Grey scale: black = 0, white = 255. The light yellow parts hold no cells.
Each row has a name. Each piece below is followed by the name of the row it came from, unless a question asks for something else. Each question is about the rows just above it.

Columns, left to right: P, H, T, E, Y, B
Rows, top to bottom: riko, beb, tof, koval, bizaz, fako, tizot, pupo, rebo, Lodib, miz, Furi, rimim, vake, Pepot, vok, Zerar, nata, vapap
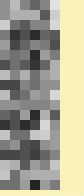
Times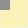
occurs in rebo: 2
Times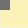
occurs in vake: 2
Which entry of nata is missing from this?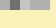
[165]
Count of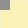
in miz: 2

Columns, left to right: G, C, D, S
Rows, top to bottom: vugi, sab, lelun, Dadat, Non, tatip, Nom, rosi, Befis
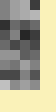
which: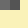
lelun
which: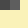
Non
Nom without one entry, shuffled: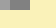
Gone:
[117]

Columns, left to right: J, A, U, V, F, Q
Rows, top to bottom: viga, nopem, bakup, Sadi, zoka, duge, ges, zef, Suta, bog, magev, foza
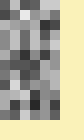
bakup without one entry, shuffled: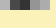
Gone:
[161]
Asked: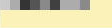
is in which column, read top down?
F
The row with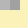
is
bakup
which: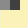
duge

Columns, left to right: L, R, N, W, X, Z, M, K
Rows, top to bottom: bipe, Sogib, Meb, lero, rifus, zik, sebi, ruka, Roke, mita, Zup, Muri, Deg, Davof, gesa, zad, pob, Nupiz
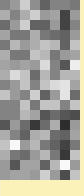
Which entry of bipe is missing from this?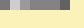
[142]
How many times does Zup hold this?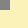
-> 3
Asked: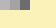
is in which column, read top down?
K
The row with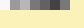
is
gesa
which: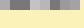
zik
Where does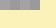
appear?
sebi
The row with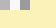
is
pob

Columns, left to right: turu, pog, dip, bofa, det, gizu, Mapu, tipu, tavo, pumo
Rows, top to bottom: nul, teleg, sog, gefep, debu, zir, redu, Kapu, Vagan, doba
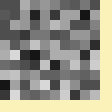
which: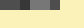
gefep
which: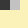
redu
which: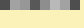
sog
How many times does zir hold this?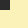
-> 2
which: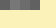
Kapu
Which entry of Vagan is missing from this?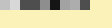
[66]
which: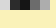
zir

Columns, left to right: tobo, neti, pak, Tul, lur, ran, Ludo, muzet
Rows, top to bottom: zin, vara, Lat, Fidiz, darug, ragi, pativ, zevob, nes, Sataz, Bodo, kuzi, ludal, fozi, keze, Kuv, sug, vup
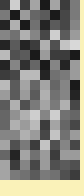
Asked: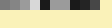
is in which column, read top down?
muzet
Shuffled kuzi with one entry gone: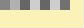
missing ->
[145]
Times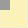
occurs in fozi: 2
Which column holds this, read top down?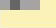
tobo
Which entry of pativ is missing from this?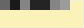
[48]

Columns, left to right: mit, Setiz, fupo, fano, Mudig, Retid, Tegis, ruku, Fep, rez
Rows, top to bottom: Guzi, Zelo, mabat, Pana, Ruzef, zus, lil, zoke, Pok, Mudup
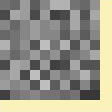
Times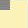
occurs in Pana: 5
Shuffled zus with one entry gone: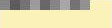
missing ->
[125]
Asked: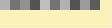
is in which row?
Ruzef
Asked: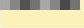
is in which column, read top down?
ruku
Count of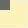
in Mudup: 1
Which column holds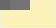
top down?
Setiz
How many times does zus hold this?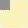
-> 1

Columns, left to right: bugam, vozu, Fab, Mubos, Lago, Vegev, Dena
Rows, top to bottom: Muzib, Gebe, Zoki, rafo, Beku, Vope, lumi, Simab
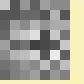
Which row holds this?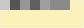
Muzib
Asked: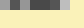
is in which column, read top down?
Lago
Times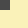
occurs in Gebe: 0

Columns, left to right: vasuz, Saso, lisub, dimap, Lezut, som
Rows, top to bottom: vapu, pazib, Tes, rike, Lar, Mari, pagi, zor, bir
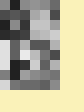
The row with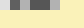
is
Lar
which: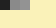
vapu
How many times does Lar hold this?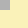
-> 2
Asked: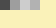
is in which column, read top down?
som
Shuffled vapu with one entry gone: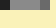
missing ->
[147]
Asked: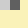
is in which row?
pagi
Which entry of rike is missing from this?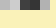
[43]

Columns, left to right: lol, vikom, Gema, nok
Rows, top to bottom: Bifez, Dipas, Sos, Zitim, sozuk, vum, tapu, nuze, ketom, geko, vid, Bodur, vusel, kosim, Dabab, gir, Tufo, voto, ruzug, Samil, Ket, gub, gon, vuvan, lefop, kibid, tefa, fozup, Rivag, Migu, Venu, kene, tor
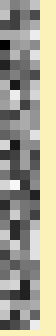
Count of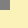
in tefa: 0
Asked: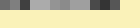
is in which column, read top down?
Gema
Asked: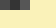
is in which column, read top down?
Gema

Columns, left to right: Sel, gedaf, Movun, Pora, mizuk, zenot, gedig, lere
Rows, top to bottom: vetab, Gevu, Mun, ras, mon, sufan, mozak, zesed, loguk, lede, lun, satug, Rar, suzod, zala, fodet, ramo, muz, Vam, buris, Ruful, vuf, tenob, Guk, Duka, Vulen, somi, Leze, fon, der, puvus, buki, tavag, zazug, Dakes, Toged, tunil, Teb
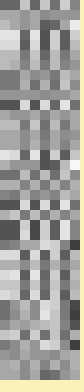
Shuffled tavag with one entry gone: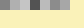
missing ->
[158]
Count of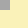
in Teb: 4

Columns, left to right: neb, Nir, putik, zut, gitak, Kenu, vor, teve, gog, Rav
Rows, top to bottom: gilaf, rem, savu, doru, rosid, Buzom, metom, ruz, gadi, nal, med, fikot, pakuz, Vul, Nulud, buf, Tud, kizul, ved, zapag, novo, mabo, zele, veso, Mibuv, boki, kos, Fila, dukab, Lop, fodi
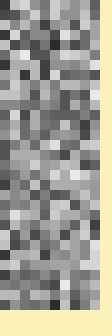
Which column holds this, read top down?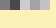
gog
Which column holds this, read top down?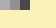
vor

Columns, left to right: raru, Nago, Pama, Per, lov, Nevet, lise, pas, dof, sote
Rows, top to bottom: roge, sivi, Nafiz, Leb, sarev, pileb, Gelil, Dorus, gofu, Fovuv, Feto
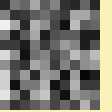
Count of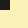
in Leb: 4
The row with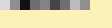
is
pileb
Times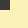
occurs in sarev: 3
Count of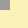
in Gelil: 1
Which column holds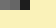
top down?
sote

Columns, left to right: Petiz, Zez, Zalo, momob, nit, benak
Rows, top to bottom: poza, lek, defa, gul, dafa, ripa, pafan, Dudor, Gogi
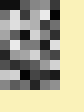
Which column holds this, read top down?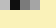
Zalo
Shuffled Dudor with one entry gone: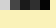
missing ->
[199]
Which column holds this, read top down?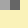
Petiz

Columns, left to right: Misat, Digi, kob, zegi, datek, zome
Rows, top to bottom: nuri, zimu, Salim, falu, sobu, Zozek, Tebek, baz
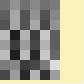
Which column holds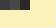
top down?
zegi
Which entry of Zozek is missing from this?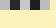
[103]
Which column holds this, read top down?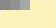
zegi
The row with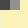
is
Salim

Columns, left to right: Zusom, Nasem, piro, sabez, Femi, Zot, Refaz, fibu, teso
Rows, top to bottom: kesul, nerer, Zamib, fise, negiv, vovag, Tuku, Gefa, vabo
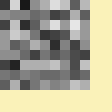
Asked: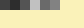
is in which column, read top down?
Zot
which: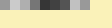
fise
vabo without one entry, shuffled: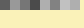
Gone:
[142]
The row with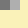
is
negiv
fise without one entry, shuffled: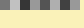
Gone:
[203]
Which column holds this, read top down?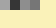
Femi
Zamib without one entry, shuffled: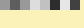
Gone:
[164]

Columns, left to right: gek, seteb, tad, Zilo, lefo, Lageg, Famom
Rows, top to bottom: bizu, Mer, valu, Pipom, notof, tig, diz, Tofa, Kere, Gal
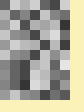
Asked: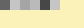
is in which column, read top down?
lefo
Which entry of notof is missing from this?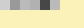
[62]
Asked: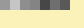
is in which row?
Gal
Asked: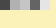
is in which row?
diz
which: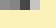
tig
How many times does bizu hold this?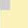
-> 3
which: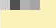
valu

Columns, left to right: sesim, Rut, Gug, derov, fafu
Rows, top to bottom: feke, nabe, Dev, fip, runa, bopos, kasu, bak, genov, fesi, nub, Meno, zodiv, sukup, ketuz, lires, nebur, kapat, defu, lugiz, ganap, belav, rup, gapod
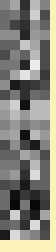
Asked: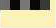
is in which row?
ganap
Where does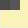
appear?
defu
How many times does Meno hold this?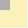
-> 0
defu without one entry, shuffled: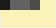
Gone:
[86]
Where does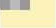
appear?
Meno
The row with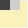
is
nabe
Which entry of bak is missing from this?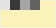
[175]

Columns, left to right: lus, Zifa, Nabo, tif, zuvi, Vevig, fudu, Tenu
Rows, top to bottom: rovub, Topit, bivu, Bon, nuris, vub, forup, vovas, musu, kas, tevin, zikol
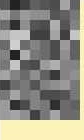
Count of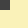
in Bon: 3
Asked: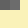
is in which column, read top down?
Tenu
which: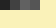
rovub

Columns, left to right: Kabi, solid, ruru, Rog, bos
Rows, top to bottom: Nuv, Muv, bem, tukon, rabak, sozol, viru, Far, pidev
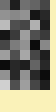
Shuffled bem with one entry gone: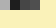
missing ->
[187]
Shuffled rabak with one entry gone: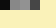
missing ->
[124]
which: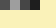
pidev
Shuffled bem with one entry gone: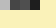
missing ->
[176]
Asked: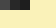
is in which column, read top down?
bos
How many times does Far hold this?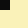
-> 1
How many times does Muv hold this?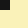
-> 1

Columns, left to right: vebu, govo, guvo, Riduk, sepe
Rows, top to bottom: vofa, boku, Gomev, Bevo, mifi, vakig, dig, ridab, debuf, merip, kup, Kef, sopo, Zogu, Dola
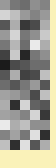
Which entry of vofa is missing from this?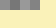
[109]
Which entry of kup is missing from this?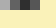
[212]
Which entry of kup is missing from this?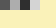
[98]
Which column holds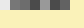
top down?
Riduk

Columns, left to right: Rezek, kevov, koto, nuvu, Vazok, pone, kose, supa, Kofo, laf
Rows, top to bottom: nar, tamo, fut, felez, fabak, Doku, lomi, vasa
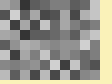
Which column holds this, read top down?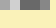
Kofo
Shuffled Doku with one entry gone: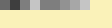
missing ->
[114]
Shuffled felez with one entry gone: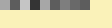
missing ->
[158]

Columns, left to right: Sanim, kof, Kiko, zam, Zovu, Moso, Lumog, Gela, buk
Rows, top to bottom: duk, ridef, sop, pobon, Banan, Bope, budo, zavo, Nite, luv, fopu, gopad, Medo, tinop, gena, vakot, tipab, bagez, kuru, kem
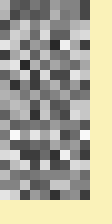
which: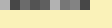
ridef
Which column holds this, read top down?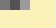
zam
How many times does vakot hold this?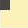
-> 0
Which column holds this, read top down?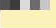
Kiko
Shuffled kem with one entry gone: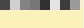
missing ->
[143]
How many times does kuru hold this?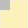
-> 0

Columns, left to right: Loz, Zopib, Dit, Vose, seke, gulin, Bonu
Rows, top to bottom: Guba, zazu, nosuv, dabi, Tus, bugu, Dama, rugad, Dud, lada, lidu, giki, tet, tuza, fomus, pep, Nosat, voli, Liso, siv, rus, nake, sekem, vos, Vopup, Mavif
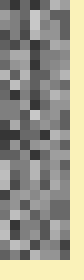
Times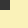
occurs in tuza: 3
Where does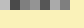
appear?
vos
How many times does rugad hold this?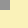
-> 1
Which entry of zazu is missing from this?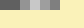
[105]
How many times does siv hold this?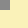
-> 3
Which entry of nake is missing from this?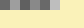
[116]
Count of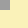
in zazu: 1

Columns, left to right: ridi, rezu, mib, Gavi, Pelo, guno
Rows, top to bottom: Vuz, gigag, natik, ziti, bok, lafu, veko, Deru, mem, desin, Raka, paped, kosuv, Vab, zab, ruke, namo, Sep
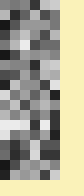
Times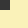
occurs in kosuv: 2
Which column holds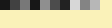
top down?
ridi
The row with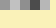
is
ziti
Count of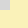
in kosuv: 0

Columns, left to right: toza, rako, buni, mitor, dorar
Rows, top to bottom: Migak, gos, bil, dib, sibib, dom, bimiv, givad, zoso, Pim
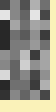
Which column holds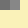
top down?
rako
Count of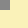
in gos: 1
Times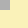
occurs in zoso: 1
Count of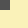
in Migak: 1
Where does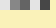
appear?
gos

